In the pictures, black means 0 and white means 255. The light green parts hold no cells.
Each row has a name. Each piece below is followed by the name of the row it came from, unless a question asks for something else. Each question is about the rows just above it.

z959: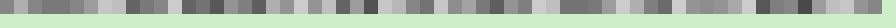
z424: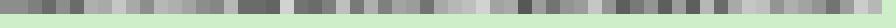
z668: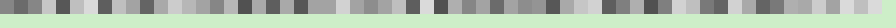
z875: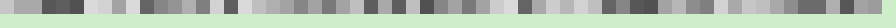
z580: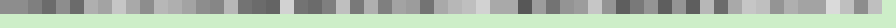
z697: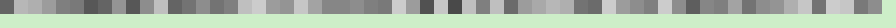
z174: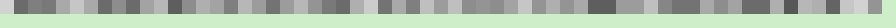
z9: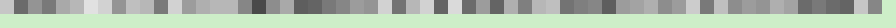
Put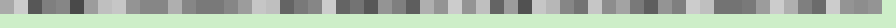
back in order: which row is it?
z959
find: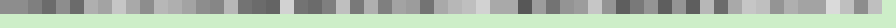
z580
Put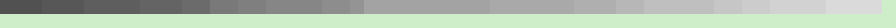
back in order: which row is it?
z668
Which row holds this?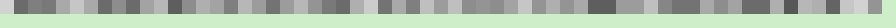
z174
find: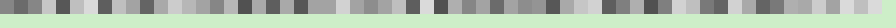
z668
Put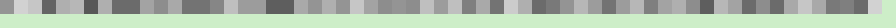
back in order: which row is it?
z174
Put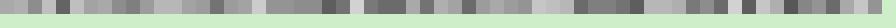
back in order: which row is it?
z424

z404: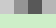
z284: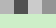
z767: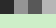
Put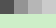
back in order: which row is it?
z284
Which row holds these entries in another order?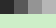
z767
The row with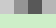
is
z404
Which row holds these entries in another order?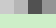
z284
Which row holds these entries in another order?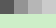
z404

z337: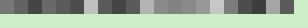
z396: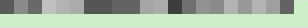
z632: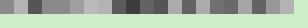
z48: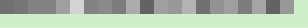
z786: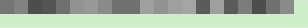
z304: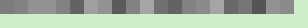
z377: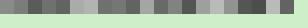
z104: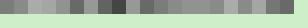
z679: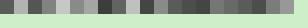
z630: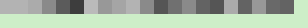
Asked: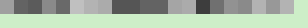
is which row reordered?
z396
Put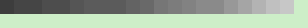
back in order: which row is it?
z679
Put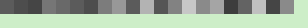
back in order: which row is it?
z679
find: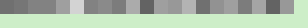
z48
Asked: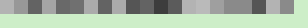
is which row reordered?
z632
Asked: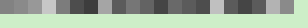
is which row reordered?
z337

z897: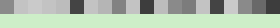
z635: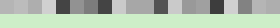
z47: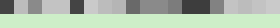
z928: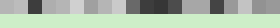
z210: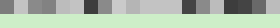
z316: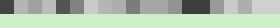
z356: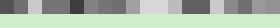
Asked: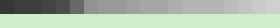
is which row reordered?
z928
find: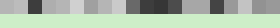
z928
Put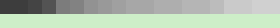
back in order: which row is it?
z316
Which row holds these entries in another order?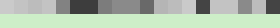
z47
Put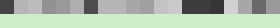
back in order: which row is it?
z928
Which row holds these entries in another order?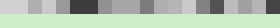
z316
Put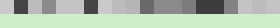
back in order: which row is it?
z47

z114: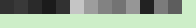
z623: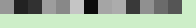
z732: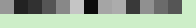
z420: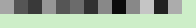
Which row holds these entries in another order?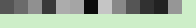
z732
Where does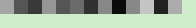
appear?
z420
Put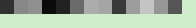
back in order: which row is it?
z623

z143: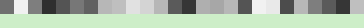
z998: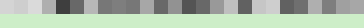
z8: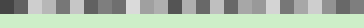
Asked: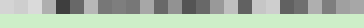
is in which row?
z998
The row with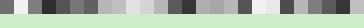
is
z143
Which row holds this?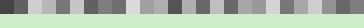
z8
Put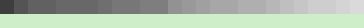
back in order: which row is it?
z998

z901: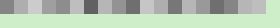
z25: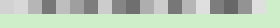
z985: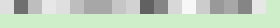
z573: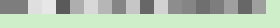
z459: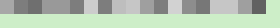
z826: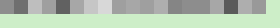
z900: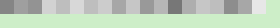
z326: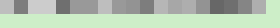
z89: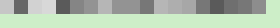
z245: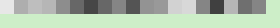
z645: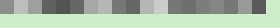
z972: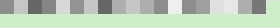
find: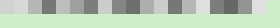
z25
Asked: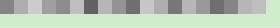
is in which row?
z901
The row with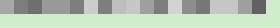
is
z459
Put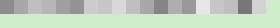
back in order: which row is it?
z900

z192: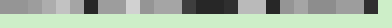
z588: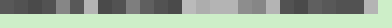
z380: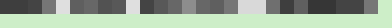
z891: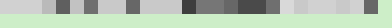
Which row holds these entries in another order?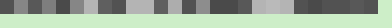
z588
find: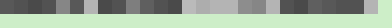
z588

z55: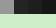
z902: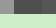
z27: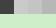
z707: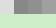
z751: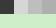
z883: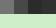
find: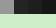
z55
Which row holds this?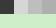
z751
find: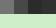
z883
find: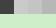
z27

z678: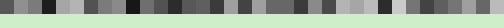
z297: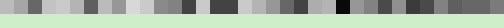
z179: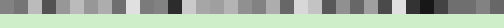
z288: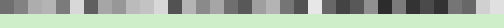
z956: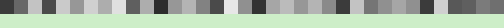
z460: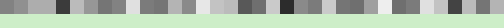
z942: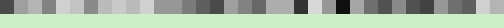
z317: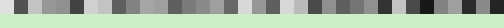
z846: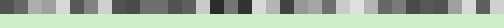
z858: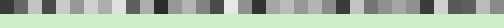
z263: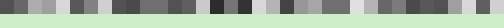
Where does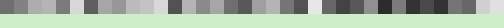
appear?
z288
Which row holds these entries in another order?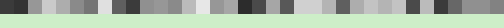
z858

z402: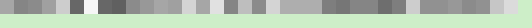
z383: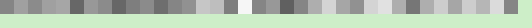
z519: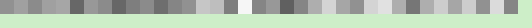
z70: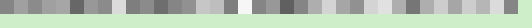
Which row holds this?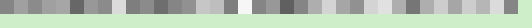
z70
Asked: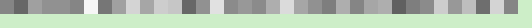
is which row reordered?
z519

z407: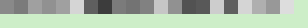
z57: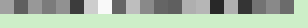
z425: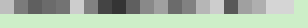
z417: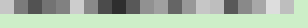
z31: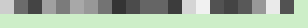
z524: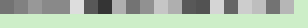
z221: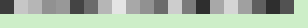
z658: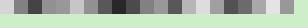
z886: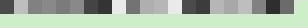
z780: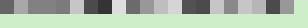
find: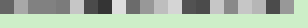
z780
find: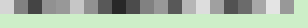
z658
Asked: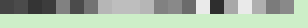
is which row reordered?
z886
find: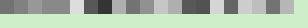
z524
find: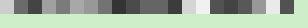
z31
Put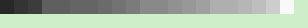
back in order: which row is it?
z57
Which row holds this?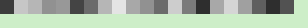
z221

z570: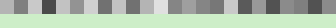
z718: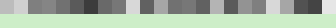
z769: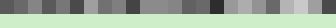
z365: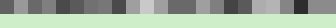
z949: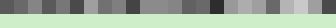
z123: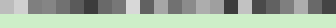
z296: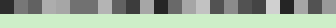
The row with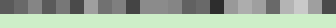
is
z949
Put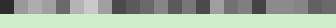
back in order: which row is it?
z949

